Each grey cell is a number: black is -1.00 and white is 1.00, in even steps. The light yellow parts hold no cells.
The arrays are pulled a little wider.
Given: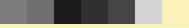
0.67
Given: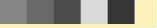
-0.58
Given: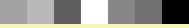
-0.99
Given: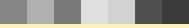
-0.54
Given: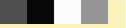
0.17
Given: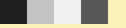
-0.32
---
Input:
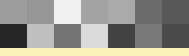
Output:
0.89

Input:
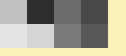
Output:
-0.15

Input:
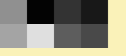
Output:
-0.60

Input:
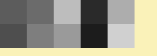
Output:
0.48

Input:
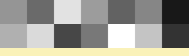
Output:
0.77

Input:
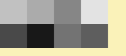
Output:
0.05

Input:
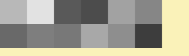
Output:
-0.30
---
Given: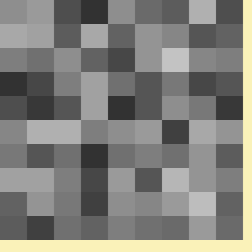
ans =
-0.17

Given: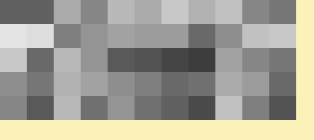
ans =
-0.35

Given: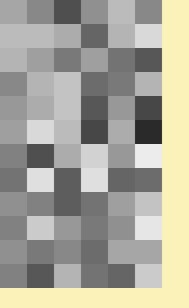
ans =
0.59

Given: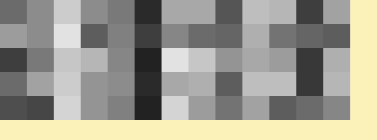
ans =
0.05

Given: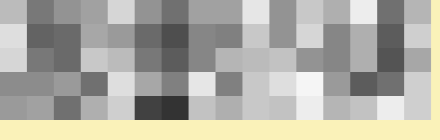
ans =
0.62
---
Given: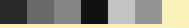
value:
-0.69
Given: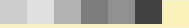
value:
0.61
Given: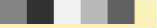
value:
0.03
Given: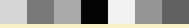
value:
0.68
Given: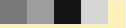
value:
-0.05
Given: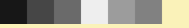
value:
-0.82
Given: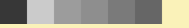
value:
-0.57
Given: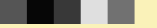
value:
-0.33
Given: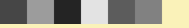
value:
-0.45
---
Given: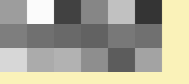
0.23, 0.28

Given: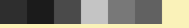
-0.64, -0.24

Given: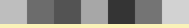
0.49, 0.65

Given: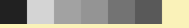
-0.74, -0.30

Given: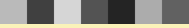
0.46, -0.24

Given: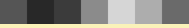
-0.33, -0.17
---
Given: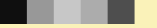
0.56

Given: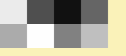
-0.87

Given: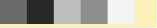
0.49

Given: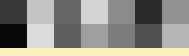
-0.20

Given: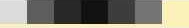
-0.69

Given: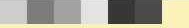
0.27

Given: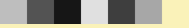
-0.83

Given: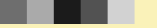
-0.79

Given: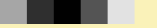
-0.99
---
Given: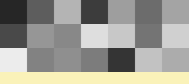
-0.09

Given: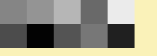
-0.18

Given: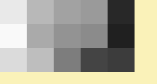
0.09

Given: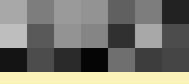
0.32

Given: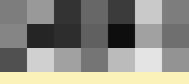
0.26

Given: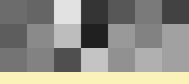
0.02

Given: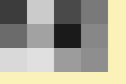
-0.80

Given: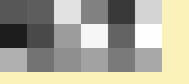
-0.22
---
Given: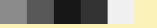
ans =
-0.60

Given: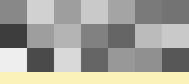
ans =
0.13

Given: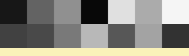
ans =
0.28

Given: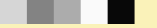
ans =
0.96

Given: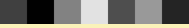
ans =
0.20

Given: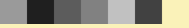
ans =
0.51

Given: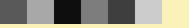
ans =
-0.51

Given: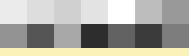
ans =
-0.54

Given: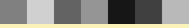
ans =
-0.50
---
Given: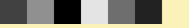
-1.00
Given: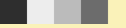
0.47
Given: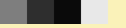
-0.92
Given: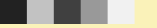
-0.50
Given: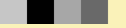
0.31
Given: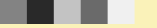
0.53
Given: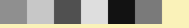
-0.37
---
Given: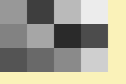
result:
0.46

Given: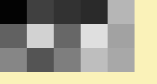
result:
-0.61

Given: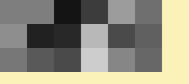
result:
-0.84

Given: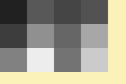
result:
-0.46

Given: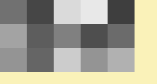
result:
0.71

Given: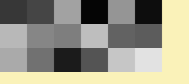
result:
0.27

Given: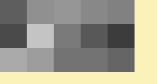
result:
0.18

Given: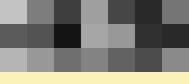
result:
-0.51

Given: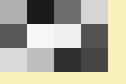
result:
-0.14
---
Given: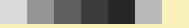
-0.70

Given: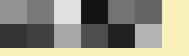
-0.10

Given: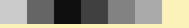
0.02

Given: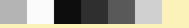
-0.30

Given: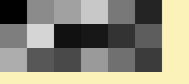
-0.06

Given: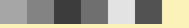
0.78

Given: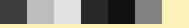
-0.87
